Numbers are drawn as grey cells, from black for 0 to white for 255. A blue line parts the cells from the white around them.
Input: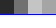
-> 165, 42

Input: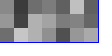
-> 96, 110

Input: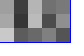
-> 121, 201

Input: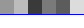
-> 220, 151

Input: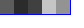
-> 147, 92

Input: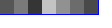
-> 73, 86
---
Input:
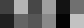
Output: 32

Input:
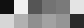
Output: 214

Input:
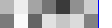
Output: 123

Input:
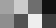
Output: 142

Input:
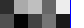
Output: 80

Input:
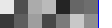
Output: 57

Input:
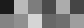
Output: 132

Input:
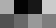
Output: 81
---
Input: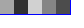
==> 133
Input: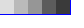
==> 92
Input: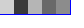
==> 105
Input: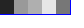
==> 230
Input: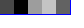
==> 196
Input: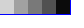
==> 81
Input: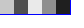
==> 143
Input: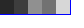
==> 114
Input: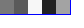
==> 34
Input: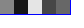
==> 70
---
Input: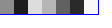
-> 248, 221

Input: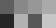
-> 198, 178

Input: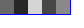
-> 213, 137

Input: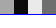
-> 234, 167

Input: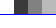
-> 254, 186

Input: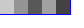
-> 202, 161
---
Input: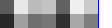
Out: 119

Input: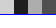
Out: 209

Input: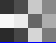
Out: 42

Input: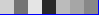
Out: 41

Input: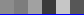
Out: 161

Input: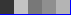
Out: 195

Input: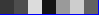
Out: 20

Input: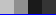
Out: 195
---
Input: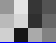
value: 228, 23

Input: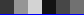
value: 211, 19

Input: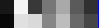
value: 245, 8

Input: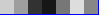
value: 221, 22

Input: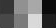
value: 217, 11

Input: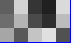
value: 224, 32

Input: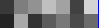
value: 212, 36
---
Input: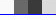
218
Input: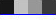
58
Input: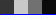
11
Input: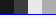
173
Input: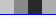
173
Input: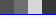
54
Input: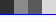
217
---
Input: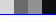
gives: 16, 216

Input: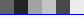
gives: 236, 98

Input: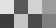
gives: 155, 61

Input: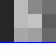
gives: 113, 38

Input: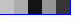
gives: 53, 195

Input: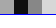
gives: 215, 168

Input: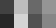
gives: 149, 39
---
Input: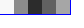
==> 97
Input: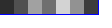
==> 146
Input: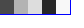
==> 39
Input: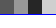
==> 38
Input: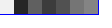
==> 117
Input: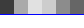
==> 140
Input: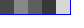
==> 56
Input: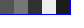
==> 237
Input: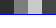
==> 201
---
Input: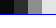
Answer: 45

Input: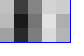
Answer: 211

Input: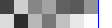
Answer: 219

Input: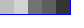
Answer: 114

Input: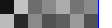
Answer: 172

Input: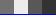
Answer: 88

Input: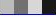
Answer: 113
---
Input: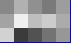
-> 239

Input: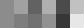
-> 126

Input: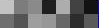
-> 84

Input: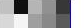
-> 245

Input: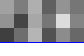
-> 69

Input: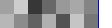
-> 140
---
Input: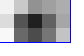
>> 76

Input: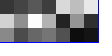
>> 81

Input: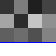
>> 109

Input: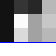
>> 218

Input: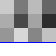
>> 216

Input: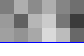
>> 218

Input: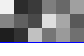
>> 118

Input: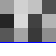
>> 164

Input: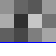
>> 71

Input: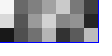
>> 50
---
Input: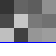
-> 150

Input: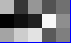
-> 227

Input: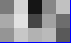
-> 178

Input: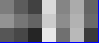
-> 37

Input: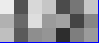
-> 142

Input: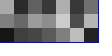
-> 70
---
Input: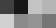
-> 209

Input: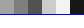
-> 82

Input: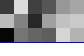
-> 101

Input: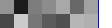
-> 91

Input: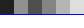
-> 79

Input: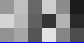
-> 85
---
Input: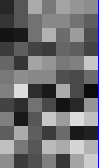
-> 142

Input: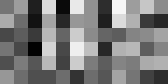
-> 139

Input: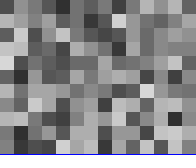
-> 99

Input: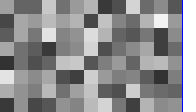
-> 86

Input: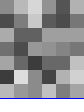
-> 178

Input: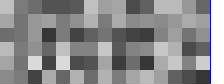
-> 102

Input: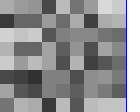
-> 203
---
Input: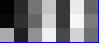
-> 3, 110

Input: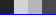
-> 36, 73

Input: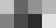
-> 196, 226

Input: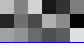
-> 190, 223

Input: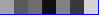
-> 164, 211

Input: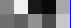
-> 132, 199

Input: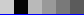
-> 206, 91

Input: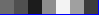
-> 108, 60

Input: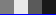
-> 126, 25
